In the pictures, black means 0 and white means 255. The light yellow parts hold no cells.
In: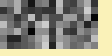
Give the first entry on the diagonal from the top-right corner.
52
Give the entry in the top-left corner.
143
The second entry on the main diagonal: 89
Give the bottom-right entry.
128
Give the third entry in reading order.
172
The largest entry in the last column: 188
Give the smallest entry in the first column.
52
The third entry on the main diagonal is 52
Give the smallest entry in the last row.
36
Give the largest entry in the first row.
188
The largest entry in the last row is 204
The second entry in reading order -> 128
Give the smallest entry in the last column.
5
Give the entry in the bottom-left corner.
143
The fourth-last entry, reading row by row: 103
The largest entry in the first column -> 188

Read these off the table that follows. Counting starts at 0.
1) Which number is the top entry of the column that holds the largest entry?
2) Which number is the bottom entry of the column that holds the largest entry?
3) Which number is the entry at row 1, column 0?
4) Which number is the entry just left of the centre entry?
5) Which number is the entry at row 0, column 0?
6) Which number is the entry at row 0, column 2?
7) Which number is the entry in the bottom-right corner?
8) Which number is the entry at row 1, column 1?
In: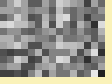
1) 162
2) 232
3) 162
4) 131
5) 117
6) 206
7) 32
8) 162

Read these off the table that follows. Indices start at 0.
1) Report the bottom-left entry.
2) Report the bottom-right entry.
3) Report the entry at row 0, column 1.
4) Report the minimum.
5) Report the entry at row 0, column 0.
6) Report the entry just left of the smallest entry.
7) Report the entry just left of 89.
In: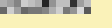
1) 104
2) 89
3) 159
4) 36
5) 175
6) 175
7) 218

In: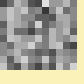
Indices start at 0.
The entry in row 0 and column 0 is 70
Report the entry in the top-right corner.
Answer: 125
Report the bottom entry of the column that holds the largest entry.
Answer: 138
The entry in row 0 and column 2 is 183
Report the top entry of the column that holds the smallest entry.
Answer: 224
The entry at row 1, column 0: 154
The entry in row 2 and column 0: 154
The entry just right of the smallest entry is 138
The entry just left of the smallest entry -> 138
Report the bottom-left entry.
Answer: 196
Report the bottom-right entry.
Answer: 208
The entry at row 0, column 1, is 110
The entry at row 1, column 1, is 196
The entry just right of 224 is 154
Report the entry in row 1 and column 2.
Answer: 170
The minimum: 55
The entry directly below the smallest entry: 96
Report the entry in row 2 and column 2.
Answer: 170

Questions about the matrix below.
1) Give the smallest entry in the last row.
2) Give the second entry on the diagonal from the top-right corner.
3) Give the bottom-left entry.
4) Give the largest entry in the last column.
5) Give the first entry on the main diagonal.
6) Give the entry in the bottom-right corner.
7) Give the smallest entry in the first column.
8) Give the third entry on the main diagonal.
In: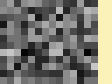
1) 37
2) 183
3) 126
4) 198
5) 126
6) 114
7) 22
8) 99

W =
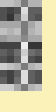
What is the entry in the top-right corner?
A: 179
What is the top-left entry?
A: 192
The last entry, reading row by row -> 192
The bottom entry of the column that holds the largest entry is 124
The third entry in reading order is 179
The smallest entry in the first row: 124
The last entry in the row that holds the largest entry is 53
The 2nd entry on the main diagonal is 66
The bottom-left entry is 205
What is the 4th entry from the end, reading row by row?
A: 167

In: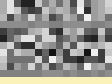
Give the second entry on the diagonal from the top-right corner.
172
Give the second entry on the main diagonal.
228
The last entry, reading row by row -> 141
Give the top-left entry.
172
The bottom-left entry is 129
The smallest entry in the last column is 62
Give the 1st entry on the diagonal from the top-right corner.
212
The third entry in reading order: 87
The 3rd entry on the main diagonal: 157
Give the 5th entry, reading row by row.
34
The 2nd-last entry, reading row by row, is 129
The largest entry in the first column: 228
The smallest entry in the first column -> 34
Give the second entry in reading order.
228
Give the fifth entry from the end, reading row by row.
129
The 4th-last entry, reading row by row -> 129

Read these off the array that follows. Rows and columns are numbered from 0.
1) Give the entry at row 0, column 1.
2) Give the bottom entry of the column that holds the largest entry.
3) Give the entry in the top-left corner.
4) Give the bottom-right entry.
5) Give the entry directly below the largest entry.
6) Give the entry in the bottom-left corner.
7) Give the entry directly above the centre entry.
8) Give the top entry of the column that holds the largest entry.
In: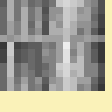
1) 174
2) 202
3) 93
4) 56
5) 226
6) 105
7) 159
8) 214
